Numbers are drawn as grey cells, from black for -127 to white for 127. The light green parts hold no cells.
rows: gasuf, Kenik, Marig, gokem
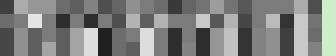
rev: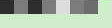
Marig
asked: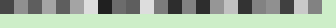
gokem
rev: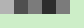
Kenik
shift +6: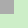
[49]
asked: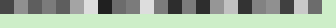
Marig

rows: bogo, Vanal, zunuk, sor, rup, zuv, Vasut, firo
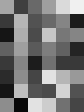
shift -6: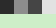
[-90   7 -64  92]
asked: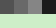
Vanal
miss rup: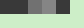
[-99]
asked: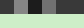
rup
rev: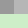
zuv

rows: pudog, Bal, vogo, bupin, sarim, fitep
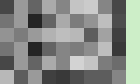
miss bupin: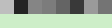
[13]
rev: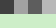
vogo
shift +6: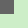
[-21]
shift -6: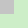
[62]
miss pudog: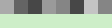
[75]
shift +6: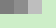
[ 3 19 68]

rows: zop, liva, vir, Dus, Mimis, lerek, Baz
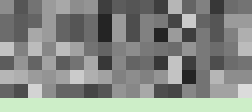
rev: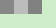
Dus
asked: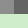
Baz
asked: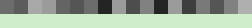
vir

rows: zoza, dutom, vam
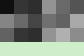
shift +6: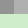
[25 54]
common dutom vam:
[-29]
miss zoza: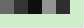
[-43]

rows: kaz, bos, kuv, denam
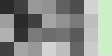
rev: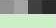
bos
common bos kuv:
[-5]
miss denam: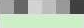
[75]
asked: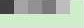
bos
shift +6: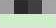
[ 36 -78 -57  42]
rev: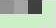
bos

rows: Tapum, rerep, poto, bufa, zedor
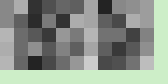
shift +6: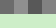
[-13  21 -33   8]
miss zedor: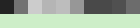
[-25]
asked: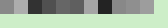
Tapum
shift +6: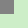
[8]
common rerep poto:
[-5]

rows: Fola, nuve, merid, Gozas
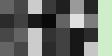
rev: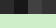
merid
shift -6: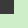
[-75]
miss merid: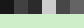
[-76]
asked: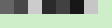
Gozas

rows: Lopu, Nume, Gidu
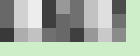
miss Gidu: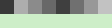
[73]
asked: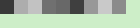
Gidu
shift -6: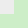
[103]
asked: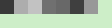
Gidu
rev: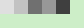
Lopu
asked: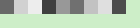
Lopu

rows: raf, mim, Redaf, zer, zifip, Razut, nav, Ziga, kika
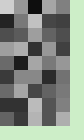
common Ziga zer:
[-77]
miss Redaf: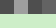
[-36]
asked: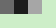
zifip
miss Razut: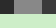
[-13]
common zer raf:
[23]
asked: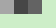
nav

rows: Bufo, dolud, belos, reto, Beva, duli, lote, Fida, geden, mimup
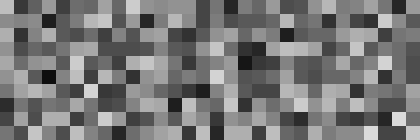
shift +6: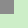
[17]
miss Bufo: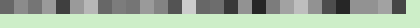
[-31]
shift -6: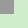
[20]
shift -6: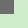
[-24]

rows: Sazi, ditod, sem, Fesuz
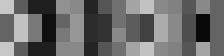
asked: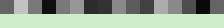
sem
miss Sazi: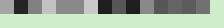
[17]

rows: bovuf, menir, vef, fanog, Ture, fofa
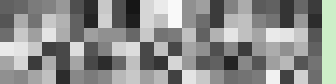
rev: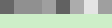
vef
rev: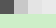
vef
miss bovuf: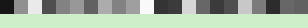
[-36]
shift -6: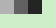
[ 44 -36 -97]

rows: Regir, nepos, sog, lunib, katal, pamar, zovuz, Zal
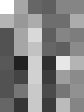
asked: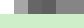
Regir
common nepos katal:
[52]
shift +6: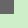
[-19]
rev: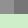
zovuz
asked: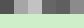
lunib

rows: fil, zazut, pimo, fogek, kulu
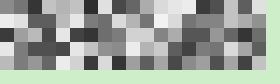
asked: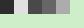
fil
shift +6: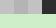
[ 72  58  72 -76]

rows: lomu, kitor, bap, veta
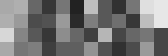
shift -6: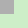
[41]
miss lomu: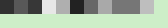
[95]

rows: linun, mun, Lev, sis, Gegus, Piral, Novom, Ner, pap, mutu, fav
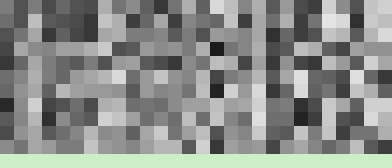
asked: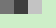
Novom
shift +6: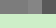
[  3   3  11 -32]
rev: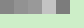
fav
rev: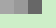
Piral

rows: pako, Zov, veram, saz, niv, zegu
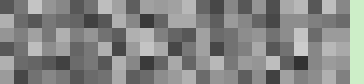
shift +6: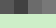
[-34 -56 -14  -1]
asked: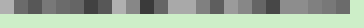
Zov
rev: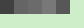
Zov
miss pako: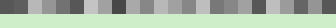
[-48]

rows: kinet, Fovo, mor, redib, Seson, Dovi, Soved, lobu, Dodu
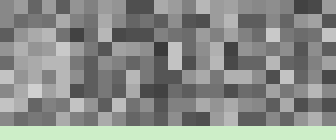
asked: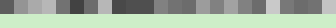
mor
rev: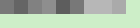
Seson
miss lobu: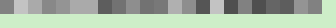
[61]
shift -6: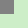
[-5]

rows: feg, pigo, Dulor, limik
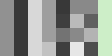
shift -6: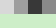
[ 82  24 -77   3]
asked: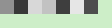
limik

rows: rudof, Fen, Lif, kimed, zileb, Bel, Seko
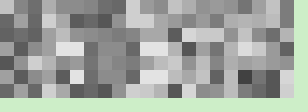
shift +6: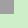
[38]
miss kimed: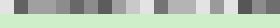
[92]
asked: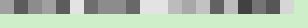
Bel
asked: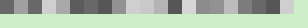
Seko

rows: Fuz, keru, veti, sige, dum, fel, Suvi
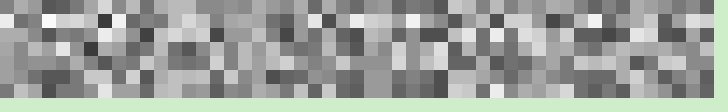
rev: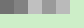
sige
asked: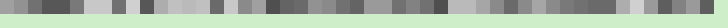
fel
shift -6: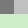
[-12  58]
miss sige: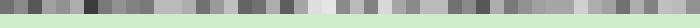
[52]

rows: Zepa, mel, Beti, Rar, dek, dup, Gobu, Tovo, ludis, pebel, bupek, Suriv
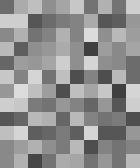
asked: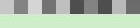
dup
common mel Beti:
[3]
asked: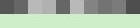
ludis
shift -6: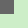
[-31]
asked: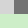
dup
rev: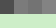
ludis
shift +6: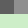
[-27  21]

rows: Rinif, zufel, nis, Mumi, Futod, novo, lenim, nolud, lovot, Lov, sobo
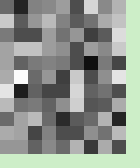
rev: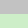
Mumi
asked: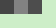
Lov
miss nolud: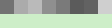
[-42]
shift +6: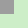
[35]
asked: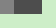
Lov

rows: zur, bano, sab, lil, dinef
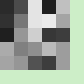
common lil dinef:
[29]
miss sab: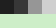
[-66]
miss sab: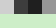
[-72]
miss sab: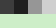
[-72]
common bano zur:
[100]
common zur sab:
[-96]

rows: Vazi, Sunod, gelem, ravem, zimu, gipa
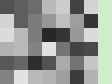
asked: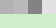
ravem
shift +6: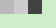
[ 63  83 -55]
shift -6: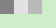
[-3 92 51]
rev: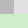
gipa

